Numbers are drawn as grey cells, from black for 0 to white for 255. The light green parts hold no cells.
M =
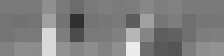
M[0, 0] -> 122
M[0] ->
[122, 121, 122, 143, 121, 108, 121, 126, 123, 125, 135, 126, 129, 122, 122, 122]
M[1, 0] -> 116
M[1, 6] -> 116
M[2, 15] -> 127
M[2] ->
[116, 121, 122, 216, 125, 76, 121, 122, 128, 182, 133, 94, 97, 111, 125, 127]
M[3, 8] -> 143
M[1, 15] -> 119
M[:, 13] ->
[122, 111, 111, 126]
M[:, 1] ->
[121, 114, 121, 141]
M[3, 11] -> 89
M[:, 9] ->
[125, 93, 182, 235]
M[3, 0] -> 129
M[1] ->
[116, 114, 116, 160, 115, 48, 116, 119, 121, 93, 160, 118, 125, 111, 118, 119]

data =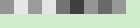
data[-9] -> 148
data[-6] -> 228
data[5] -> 63
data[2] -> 155

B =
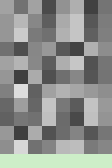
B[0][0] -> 162
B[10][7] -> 134
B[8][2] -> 113
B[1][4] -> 170
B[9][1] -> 63
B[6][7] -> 142
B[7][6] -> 195
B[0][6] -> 65
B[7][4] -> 120
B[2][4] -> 177
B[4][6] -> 82
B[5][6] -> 85
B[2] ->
[150, 203, 122, 112, 177, 197, 96, 127]
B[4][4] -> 174
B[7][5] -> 91
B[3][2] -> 135
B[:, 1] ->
[114, 183, 203, 78, 180, 63, 221, 158, 119, 63, 215]
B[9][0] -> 152
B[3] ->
[112, 78, 135, 152, 88, 67, 176, 141]
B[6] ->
[128, 221, 97, 161, 178, 166, 153, 142]
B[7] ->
[103, 158, 102, 196, 120, 91, 195, 153]
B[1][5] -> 197
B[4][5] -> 198
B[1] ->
[150, 183, 135, 94, 170, 197, 87, 124]
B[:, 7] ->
[116, 124, 127, 141, 117, 116, 142, 153, 148, 118, 134]
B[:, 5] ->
[175, 197, 197, 67, 198, 135, 166, 91, 73, 132, 189]

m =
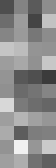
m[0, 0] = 78
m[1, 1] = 156
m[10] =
[147, 241, 150, 202]
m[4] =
[157, 168, 145, 199]
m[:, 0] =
[78, 109, 133, 197, 157, 148, 144, 216, 158, 171, 147, 159]
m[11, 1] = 174
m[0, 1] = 131
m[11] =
[159, 174, 113, 95]
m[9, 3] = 128
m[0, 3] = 141

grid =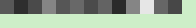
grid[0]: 88
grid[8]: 42
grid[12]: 71
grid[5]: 104

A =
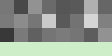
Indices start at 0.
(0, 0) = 119
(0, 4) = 86
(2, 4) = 123
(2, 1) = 122
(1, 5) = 115
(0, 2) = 146
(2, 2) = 96
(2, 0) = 56

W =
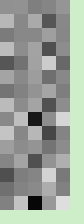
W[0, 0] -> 145
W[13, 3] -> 173
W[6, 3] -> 165
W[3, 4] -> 141
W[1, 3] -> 86
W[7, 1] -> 140
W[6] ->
[116, 130, 147, 165, 126]
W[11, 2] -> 80
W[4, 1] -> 114
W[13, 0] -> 112
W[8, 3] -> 142
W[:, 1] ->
[146, 136, 136, 141, 114, 137, 130, 140, 190, 135, 140, 164, 126, 131, 195]
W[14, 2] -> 7
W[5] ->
[164, 137, 157, 111, 136]
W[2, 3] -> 159
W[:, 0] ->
[145, 183, 123, 188, 86, 164, 116, 187, 136, 196, 158, 133, 79, 112, 129]
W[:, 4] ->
[149, 136, 135, 141, 104, 136, 126, 141, 214, 132, 140, 175, 121, 129, 222]
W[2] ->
[123, 136, 136, 159, 135]
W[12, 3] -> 211
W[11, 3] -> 147
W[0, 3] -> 133
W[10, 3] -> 116
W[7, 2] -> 164
